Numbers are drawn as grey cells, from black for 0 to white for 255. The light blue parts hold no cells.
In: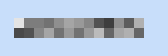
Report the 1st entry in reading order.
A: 228
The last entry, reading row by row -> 102
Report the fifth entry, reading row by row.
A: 143
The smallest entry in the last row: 73
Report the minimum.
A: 62
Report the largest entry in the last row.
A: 187

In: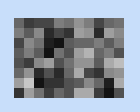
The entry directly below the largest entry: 158
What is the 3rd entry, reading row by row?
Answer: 70
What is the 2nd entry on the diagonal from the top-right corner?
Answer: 158
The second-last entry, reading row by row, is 19
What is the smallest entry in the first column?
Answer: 51
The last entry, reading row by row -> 81
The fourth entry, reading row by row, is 70
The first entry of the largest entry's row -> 158
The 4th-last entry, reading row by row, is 170
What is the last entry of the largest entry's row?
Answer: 170
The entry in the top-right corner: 113
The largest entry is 198
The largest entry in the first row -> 147
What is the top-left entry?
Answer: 103
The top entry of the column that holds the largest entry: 60
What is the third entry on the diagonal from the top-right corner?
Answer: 125

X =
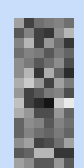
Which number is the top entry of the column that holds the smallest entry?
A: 122
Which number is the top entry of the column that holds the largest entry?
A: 111
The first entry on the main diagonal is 161
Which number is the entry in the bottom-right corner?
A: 88
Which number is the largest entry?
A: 234
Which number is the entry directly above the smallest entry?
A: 122
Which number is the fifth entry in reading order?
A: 131
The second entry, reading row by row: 66
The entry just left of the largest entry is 202
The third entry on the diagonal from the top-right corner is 151
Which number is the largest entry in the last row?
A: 161
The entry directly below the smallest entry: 77
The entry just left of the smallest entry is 43
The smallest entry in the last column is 43
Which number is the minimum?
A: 21
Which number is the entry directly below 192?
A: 173
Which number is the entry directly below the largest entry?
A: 100

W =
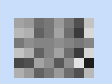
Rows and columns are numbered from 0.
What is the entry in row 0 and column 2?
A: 110
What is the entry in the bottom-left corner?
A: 175
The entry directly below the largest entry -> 80
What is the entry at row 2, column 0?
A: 120
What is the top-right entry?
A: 195
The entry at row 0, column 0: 163
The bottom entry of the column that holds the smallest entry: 184
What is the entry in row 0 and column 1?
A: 154
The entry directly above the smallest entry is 215
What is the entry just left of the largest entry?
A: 142
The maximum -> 227
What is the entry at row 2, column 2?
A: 132
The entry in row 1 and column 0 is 184

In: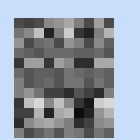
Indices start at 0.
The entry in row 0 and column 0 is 75
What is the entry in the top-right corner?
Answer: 75
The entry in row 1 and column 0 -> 116
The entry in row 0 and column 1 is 65
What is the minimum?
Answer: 12
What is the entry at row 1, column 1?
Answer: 137
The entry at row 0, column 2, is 75
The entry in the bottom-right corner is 96
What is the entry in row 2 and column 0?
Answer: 148
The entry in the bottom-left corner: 127
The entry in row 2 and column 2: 106

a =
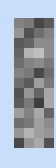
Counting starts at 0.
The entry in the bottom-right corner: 82
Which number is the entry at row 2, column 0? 91
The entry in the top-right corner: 91
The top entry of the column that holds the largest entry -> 72
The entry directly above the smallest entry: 101
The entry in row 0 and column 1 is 121
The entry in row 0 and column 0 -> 131
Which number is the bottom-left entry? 72
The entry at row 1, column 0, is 149
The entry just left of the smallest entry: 121

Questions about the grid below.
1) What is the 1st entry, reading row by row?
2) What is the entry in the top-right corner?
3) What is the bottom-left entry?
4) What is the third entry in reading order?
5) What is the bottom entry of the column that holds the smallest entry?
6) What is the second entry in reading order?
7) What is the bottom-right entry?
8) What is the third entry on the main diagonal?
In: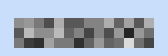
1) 142
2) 174
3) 121
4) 121
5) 218
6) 152
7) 69
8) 48

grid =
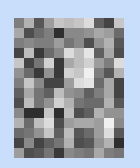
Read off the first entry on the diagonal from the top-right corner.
198
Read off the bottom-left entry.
157
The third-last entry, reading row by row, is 168
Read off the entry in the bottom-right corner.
117
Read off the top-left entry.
126
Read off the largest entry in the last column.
220
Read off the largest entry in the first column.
198
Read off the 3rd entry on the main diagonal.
126
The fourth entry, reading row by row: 157
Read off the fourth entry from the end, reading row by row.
117
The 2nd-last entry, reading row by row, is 126
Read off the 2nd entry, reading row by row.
178

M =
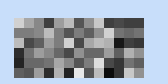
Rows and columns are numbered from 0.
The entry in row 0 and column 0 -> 209
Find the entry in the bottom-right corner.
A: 145
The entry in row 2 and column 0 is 188
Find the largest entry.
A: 232
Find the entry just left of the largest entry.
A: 35
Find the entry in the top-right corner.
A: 63
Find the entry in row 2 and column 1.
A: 73
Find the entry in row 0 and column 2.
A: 136
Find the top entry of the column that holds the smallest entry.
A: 63
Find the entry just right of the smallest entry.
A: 54
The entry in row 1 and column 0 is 125
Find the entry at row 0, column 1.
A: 167
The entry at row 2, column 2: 95
